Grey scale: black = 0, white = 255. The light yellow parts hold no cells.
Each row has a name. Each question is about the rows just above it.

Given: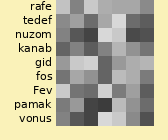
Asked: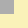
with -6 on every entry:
[167]
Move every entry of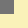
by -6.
[110]
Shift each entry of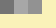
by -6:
[110 161 140]
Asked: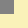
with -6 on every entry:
[124]

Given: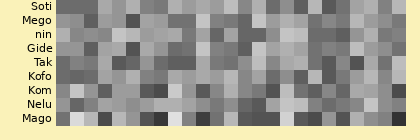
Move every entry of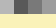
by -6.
[177  83 115 150]
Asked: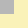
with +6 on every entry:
[189]
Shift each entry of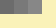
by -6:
[102 115 129]
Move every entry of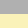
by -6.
[170 170]

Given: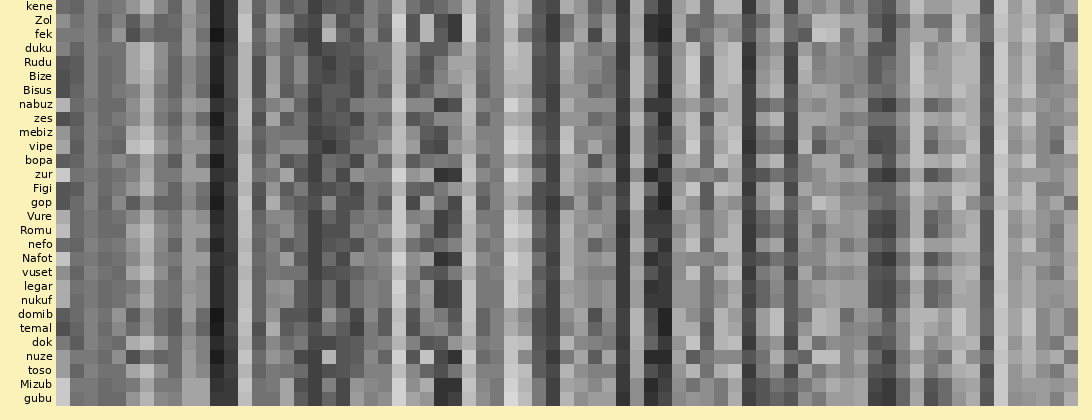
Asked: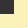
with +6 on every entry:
[57]
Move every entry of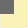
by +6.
[113]
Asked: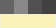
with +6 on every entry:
[106 142  86  71]
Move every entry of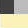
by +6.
[ 71 194]
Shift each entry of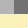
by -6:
[174 108]

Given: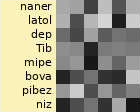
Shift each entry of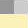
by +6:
[156 210]
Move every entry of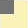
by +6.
[121]
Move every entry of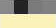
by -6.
[130  30 116 122]
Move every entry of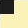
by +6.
[36]
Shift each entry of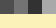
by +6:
[ 84 121  56 175]
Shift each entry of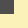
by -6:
[72]

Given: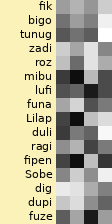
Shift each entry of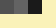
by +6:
[ 87 105  32]
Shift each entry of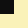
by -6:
[8]
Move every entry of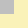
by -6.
[185]
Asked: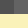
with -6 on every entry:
[75 93]

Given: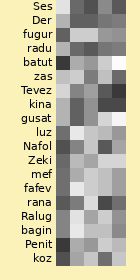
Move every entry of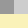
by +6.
[158 211]
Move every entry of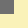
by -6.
[105]

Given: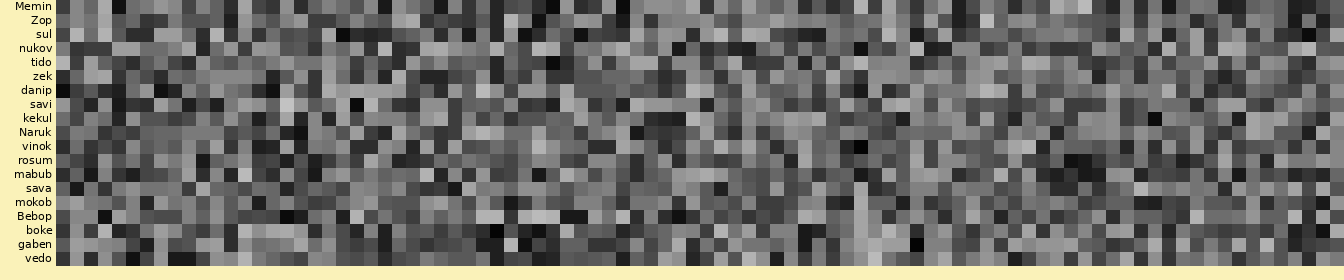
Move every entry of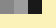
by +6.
[141 163  31]
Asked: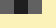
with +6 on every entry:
[103  37 103]
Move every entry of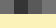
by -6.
[103  47  83 110]
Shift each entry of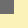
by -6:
[103]
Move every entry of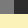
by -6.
[116  39]

